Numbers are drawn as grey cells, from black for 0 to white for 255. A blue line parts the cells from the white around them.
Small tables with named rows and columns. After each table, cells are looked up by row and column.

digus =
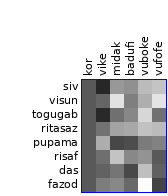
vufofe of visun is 228
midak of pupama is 71
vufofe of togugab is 113
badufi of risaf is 136
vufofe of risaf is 89
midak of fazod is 136
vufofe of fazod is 67
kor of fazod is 89
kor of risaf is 89
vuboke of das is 191
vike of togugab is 41
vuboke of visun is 174
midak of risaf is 195
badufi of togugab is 135
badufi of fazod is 105
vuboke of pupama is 123
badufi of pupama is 77
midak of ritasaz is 163
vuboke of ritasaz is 193
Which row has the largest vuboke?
fazod

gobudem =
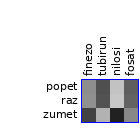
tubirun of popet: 79
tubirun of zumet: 178
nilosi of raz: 199
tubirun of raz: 82
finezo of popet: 142
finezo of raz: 144
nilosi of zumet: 33
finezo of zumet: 66
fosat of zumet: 136
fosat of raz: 99
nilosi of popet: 194
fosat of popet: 94

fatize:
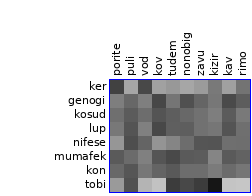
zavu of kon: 109
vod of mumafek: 128
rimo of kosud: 121
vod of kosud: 109
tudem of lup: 95
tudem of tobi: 60
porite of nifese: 150
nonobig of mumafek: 90
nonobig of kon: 109
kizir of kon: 123
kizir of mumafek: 133
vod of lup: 128
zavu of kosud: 113
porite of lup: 120
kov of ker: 161
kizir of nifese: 84
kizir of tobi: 22

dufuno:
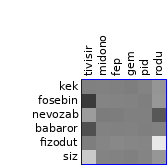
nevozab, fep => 125
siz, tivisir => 201
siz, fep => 130
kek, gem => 126
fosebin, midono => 132
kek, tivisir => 128
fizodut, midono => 133
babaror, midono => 130
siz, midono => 131
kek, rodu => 149
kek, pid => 131
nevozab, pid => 128
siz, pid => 132
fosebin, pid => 127
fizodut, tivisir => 126
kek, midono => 129

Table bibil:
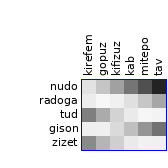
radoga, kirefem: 236
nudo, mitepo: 80
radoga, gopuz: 247
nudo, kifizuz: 161
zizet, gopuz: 181
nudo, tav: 35
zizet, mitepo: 241
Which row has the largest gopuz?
radoga

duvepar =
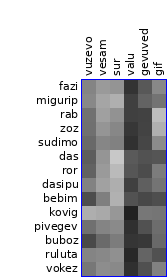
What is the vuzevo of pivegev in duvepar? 112
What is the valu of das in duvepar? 90
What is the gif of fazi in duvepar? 136
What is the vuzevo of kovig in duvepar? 174
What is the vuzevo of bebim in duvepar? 77
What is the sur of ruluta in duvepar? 144
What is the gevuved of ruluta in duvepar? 100
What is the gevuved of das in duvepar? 82
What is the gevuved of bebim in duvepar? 72
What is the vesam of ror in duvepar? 154
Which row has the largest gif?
rab

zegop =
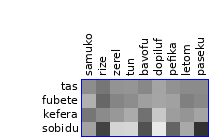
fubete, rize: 103
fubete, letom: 128
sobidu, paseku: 49
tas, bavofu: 136
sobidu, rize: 66
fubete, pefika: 161
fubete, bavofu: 159
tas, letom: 139
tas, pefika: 146
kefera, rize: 139
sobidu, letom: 169
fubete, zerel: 133
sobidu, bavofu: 81
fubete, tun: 141
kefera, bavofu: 113
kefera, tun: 171
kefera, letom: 149
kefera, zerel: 152

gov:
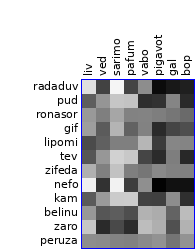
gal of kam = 141
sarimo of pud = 198
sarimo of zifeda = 194
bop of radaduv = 31
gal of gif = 69
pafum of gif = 98
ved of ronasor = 127
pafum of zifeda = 127
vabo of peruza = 138
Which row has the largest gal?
kam

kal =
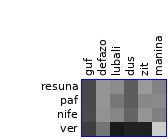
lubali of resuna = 139
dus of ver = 34
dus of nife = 100
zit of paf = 136
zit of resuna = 153
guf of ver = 62
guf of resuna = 73
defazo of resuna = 149
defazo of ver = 116
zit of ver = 32
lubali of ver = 25
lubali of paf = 119
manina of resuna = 130
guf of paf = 73
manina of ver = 203
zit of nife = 149

